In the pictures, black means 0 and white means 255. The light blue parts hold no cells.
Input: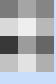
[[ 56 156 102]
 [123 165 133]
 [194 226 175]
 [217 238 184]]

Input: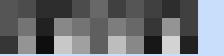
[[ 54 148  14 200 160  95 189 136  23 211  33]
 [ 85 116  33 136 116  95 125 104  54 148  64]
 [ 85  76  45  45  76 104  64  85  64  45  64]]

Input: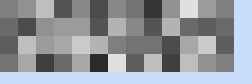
[[115 167  63 106 167  43 224  94 190  63 190 145 127]
 [106  75 145 155 155  84 179 136  84 179 106  94 106]
 [ 94 190 155 167 202 179 127 115 115  75 167 202  94]
 [127 145 190  84 136  75 136 115  54 145 224 155 127]]

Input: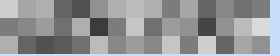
[[175 100  81  90 112 187 135 156 135 197 124 206 100 166 145]
 [124 135 156 112 175  60 124 197 112 156 145  69 145 187 218]
 [206 166 175 100  81 145 175 187 175 124 166 100 135 112 124]]

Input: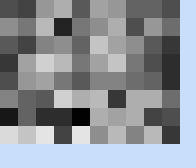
[[ 23  99  45  45   2 174 162 174  67  78]
 [131  99  89 208 174 185  55 174 174 109]
 [ 89  67 131 142  99 196 162 142  89  55]
 [ 78  67 151 174  89 162 151  99  99  78]
 [ 78 151 162 119  89 131 131 109  99  45]
 [142 119 185  35 119 142 174  78 151 109]
 [ 55 162 208 185 119 162 196 119  78  45]
 [218 196 228  67 228 142 185 131 185  55]]

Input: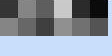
[[133 103  63 144 113  84]
 [ 53 133  94 201  43  11]]
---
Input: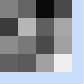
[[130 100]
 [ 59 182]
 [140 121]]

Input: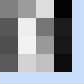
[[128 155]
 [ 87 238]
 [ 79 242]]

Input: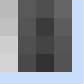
[[186  89]
 [193  85]
 [207  80]]

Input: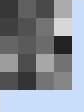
[[ 55  96]
 [ 64  81]
 [101  90]]

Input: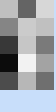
[[191 100]
 [133 203]
 [ 56 198]]

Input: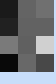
[[ 26 100]
 [ 33  98]
 [122  96]]

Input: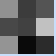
[[145  60]
 [ 72  65]
 [148  10]]
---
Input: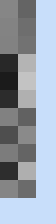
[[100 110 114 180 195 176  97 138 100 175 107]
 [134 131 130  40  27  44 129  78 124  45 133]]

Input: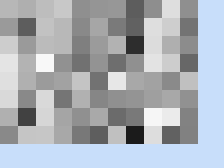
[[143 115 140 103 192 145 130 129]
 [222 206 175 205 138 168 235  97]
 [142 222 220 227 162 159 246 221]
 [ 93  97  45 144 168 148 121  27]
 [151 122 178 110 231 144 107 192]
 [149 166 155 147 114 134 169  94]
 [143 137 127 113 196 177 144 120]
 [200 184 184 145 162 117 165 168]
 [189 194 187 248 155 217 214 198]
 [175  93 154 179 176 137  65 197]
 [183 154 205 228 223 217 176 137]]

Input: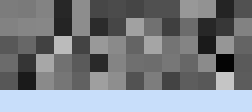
[[ 81 130 100  90  92]
 [ 36  55 150   4 197]
 [146  39  26 139  88]
 [152 108 132 103  93]
 [ 80  63 116 119  67]
 [ 80 113 165 109 125]
 [ 69 161 100 111  82]
 [ 75  70 138 132 142]
 [ 71  43 153  41 159]
 [141 141  67  90  97]
 [ 39  36 187 113 118]
 [131 135  65 167 138]
 [122 134 103  53  26]
 [124 130  88 107  87]]

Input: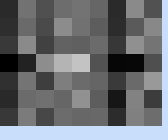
[[ 81 136 116  79 153  60 109]
 [138  90 144   7 106 130 128]
 [ 42  44  55   6  58  22  44]
 [102  93 107  82 101  93 104]
 [115 113  96 195 107 145 103]
 [109 140  98 180 126 102 108]
 [ 80  74  65 141  62 112  71]
 [114 106 138  34 116 107 123]
 [ 42  46  57   0  48  41  56]]

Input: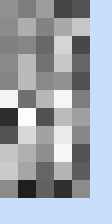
[[ 83 198  72 103  81 125 159 136  84  93 140]
 [ 69 169 213 200 145 246 187 234 246 180  48]
 [157 131 104 114 137 183  81 161 142 101  98]
 [125 174 134 185 186 112 254 216 176 166  30]
 [144 140 129 138 132 243  46  84 197 202 139]]

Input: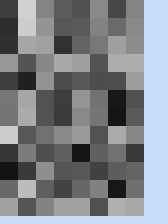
[[132 137 141 174 157  81  90 135  56 100 112 168]
 [ 71 106 159 172  78  24  21 170 114  93  23 176]
 [137 130 120  83  77 114 117  82  96  65 129  80]
 [ 81  89  99 159  88 149 137 155  21  88 103 162]
 [ 92  87  49 169  75  61  59 137  95  85  67 162]
 [132 148 160 135 147  82  83 113  79 143  95 131]
 [209 205 166  84  32 166 171  88 124  58 188  85]
 [ 61  45  48 151  61 118 116 205  55  20 105 161]]

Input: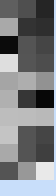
[[ 37  46  69  77 146   7 185  69  63 233]
 [ 79  51  84  85 174  54 188  84  84 152]
 [ 95 169  11 222 165 176 189 196 169  84]]
